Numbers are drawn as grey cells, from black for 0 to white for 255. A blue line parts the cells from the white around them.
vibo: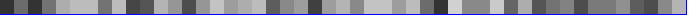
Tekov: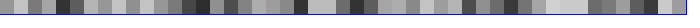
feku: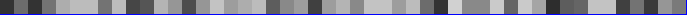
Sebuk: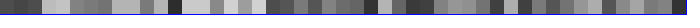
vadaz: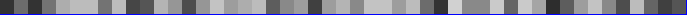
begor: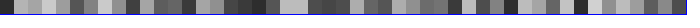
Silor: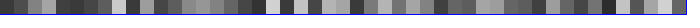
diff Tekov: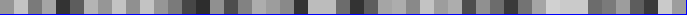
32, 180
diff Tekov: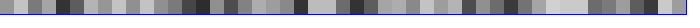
11, 150
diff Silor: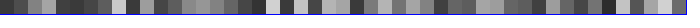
48, 101
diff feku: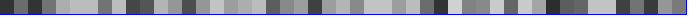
33, 137
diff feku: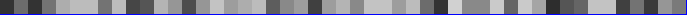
40, 93
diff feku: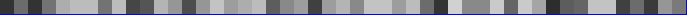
45, 115

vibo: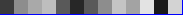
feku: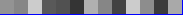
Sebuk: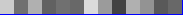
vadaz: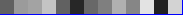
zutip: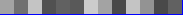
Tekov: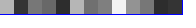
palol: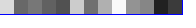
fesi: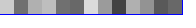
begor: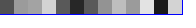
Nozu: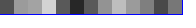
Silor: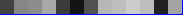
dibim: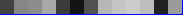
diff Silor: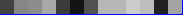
8, 190
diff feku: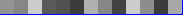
5, 52
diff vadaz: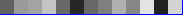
4, 97
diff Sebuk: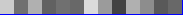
10, 147

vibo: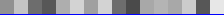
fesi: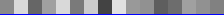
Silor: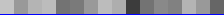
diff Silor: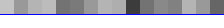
7, 188
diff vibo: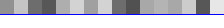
9, 74
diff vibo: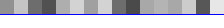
3, 87

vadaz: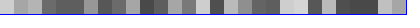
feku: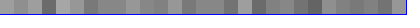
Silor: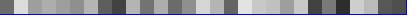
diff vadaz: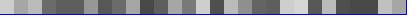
2, 180
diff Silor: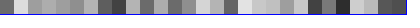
10, 115
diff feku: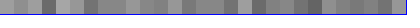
6, 121
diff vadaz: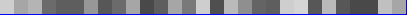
24, 79
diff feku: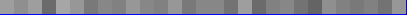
8, 135
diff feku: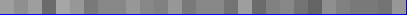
26, 129

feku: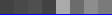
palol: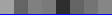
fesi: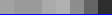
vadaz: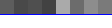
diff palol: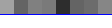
6, 116
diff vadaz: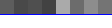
7, 122
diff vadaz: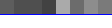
1, 73

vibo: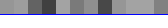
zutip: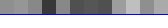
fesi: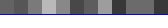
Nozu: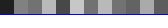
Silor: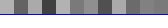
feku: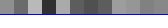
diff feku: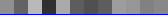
1, 107
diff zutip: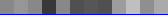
0, 143
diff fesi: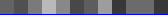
1, 86

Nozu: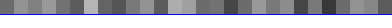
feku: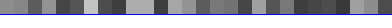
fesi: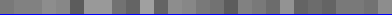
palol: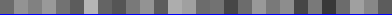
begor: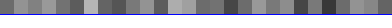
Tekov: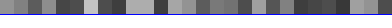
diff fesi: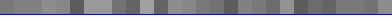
21, 100
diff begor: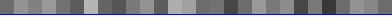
27, 100
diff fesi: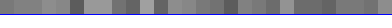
21, 100
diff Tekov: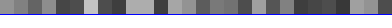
2, 92
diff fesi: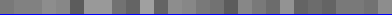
17, 129
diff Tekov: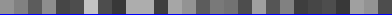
8, 62

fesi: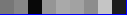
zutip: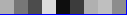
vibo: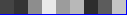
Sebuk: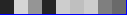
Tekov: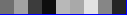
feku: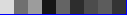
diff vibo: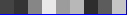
2, 141
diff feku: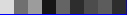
8, 52
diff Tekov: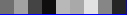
2, 60
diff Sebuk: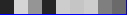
5, 191
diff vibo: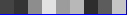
3, 233
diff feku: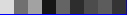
2, 156
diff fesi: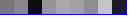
2, 8

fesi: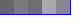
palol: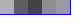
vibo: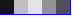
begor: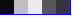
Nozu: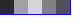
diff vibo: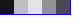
4, 80
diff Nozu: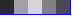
4, 80
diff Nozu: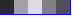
2, 213
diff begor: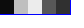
4, 55
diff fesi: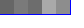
4, 135
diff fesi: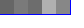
3, 169

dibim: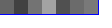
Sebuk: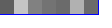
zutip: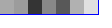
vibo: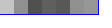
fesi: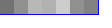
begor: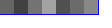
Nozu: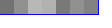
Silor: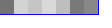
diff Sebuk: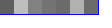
1, 197
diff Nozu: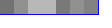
3, 177

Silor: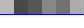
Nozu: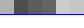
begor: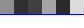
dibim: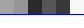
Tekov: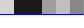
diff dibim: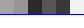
5, 247
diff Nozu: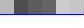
0, 178
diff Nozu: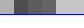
4, 204
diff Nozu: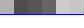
2, 93

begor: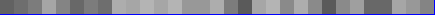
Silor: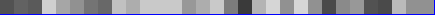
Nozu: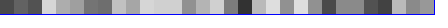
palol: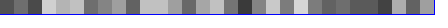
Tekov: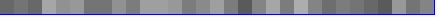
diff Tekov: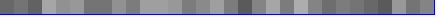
2, 104
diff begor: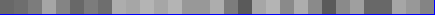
0, 98
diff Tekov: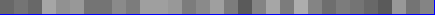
8, 145
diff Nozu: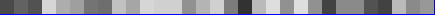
23, 74
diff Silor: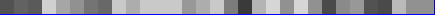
8, 193

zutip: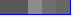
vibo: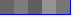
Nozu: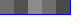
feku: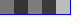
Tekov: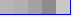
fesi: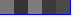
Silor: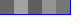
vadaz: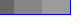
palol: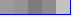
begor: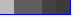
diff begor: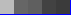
1, 95
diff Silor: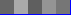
1, 162
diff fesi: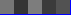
4, 74
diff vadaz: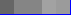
3, 155
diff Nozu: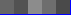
0, 110
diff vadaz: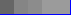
2, 133
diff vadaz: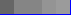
3, 155

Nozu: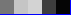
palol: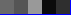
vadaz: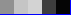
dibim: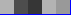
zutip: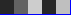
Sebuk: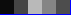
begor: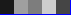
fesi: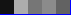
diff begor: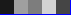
3, 205
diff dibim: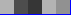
4, 153
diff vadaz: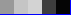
0, 145

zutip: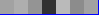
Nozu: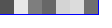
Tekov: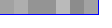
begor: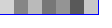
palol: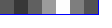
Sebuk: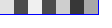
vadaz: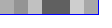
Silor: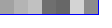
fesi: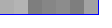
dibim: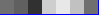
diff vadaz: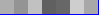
4, 96
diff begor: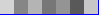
2, 186
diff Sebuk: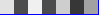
6, 168
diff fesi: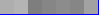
5, 126

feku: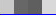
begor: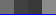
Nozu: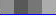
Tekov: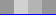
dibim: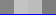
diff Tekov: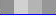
0, 151
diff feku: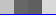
0, 201
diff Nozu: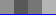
3, 172
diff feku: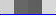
0, 201
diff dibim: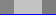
2, 188
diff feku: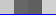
3, 217

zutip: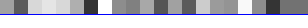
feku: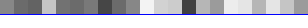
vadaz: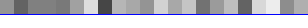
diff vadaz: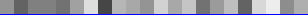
4, 121
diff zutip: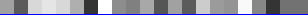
18, 141
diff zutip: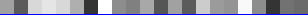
21, 114
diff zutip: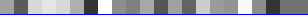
13, 91

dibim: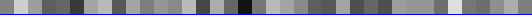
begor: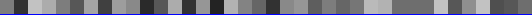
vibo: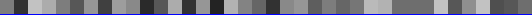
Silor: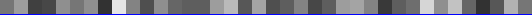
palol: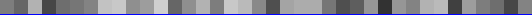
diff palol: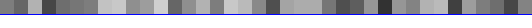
6, 131
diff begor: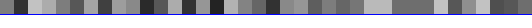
27, 178

